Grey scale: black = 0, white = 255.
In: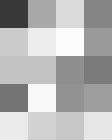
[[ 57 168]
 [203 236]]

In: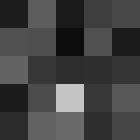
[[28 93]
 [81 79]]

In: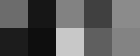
[[108  22]
 [ 28  14]]

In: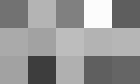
[[114 180]
 [170 162]]

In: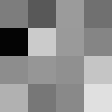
[[125  88]
 [  4 203]]

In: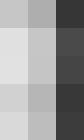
[[198 174]
 [224 198]]
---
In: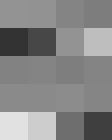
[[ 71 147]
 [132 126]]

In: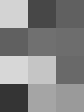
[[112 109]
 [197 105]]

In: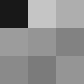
[[149 130]
 [123 149]]

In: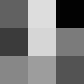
[[214 123]
 [157  83]]

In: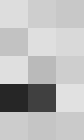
[[223 217]
 [186 206]]

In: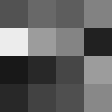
[[156 132]
 [ 40  70]]
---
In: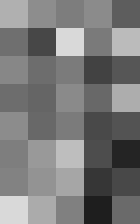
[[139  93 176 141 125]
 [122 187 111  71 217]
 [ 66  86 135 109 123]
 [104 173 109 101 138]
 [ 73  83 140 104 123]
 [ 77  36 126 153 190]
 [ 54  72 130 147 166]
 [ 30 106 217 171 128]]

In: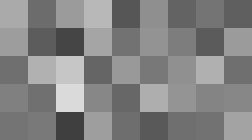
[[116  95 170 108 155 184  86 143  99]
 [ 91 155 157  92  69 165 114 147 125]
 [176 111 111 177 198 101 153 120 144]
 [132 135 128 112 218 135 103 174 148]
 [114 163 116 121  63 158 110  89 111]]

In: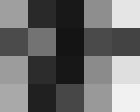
[[142 229 159  41  24]
 [ 74  67  75 115  20]
 [139 223 156  44  23]
 [153 241 169  32  71]]

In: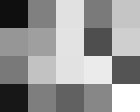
[[122 197  15 128 225]
 [ 78 207 150 159 227]
 [235  84 121 194 226]
 [135 255  23 126  97]]

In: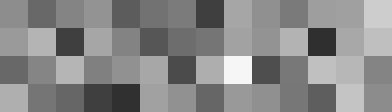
[[160 205 141 104 132 147  92 114 123  63 166 144 122 158]
 [168 191 154 180  63 166 131  86 109 117 162 147 179  47]
 [183 132 104 133 181 128 145 167  75 174 246  78 120 192]
 [196 140 175 117 102  63  48 161 145 102 153 144 119  94]]

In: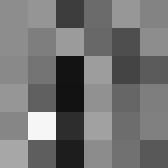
[[151 131 141 149  61 107]
 [ 78 141 141 126 155 104]
 [ 68  91 137 116  19 157]
 [102 126 150  96  18 145]
 [109 128 134 246  45 161]
 [113  88 167  94  29 140]]

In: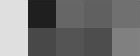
[[ 96 112 223  31 102]
 [ 77 128 223  72  84]]

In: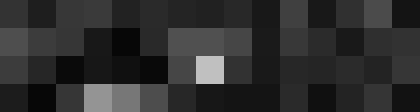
[[ 75  20  51  30  55  58  34  42  36  33  40  24  64  24  48]
 [ 47  50  78  60  54  24   7  41  80  80  70  26  56  43  25]
 [ 35  54  60  38  10  23  16   9  70 192  50  25  39  37  43]
 [ 53  18  28   7  54 148 119  77  39  23  20  20  42  16  35]]
